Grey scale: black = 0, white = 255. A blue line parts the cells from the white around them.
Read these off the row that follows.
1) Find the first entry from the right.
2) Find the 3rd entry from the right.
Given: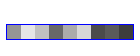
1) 61
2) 75

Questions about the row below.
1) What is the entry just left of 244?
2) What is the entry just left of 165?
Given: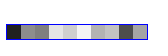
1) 207
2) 77

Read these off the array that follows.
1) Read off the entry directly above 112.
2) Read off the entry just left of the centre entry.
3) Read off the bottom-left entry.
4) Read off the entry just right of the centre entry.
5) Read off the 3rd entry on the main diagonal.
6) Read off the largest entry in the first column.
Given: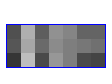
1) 100
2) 106
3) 54
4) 126
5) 74
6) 86

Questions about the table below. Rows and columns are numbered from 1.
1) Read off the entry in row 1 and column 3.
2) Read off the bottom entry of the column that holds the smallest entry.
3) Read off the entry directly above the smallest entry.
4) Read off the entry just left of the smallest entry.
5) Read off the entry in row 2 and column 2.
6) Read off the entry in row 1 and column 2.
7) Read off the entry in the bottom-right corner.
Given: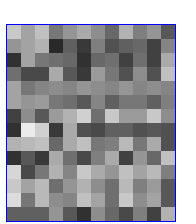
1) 192
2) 149
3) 119
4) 178
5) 163
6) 163
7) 178

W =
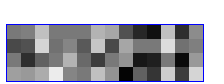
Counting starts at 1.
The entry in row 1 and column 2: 127
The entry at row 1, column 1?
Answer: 121
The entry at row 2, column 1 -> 73
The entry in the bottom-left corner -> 159
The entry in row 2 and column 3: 213
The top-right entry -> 140
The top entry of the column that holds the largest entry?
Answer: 121
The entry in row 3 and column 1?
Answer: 121
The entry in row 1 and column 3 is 192
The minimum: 4
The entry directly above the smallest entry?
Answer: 147
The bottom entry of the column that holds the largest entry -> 236
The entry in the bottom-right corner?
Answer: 213
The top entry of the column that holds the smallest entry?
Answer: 81
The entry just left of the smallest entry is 147
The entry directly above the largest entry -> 121

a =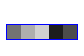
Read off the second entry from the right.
29
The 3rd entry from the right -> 208
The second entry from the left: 174
